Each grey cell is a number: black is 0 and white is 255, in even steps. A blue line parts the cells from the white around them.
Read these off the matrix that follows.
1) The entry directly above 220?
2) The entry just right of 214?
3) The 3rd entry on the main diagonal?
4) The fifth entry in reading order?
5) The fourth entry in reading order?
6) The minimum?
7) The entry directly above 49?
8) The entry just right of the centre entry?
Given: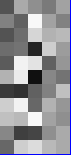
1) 69
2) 178
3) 214
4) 162
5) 122
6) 16
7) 235
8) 135

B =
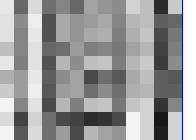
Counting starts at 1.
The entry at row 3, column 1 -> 225
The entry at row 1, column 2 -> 103
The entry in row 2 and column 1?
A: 225
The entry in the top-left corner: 231
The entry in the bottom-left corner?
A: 243
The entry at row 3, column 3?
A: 231
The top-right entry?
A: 202
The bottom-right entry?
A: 210
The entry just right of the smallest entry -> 210
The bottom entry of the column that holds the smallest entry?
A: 30
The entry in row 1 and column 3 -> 218
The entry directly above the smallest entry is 52
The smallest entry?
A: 23

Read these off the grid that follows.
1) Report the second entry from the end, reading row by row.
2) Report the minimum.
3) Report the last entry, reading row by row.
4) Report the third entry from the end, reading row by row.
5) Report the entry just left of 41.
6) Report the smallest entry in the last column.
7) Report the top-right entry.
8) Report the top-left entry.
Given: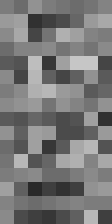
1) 183
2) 41
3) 63
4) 96
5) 96
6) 49
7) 131
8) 124

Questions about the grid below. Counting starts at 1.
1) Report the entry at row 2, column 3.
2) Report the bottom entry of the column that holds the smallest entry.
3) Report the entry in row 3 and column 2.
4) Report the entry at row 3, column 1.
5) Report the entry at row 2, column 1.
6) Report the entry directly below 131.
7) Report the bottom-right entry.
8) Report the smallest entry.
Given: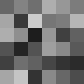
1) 204
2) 51
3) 143
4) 174
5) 166
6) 57
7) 76
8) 29

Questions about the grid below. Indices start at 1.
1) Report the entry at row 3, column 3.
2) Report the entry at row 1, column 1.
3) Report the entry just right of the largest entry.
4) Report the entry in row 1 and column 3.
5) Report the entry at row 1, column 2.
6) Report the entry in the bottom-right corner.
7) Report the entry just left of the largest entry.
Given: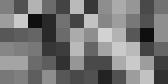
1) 101
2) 127
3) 179
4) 179
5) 81
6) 49
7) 142

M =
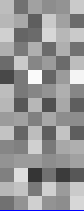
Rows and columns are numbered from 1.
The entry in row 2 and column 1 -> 183
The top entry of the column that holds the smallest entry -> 161
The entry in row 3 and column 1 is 208
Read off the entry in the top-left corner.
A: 189
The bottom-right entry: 215
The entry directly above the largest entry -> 134
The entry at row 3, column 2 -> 101
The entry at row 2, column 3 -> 94
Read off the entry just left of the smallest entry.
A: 222
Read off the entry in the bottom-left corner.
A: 113
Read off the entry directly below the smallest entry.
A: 121
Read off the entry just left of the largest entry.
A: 121
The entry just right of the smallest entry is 113
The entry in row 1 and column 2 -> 113
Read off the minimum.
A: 53
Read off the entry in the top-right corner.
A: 202
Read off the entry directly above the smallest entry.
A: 155
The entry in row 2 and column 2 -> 168
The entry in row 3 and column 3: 107
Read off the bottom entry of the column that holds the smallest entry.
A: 208
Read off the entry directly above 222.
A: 155

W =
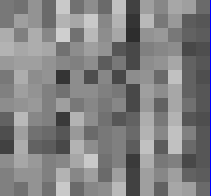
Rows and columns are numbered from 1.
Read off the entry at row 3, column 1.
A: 173
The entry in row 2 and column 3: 147
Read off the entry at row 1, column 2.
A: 113
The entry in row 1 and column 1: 120
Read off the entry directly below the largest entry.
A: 113
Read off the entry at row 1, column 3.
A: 147
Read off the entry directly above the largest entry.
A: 179
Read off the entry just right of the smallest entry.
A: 147
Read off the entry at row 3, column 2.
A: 128
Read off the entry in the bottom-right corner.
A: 106
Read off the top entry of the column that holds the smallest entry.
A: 65
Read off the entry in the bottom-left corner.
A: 128
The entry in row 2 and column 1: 120
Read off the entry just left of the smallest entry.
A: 167
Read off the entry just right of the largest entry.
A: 113
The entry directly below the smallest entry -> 72
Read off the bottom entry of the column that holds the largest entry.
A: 201
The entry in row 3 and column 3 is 173
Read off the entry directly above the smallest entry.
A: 52
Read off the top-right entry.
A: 106

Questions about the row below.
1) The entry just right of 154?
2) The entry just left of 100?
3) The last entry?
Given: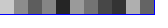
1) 115
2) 175
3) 100

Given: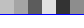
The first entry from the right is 141
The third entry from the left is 92
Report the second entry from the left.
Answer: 165

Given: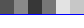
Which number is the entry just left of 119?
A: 55
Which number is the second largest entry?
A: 199
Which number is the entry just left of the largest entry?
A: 119

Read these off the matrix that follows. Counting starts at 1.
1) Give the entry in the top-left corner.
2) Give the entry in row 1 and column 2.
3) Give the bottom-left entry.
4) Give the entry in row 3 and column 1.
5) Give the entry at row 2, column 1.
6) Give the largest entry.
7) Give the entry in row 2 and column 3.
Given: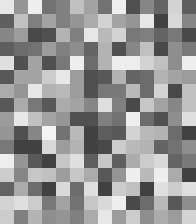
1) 231
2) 149
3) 204
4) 134
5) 94
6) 244
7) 128
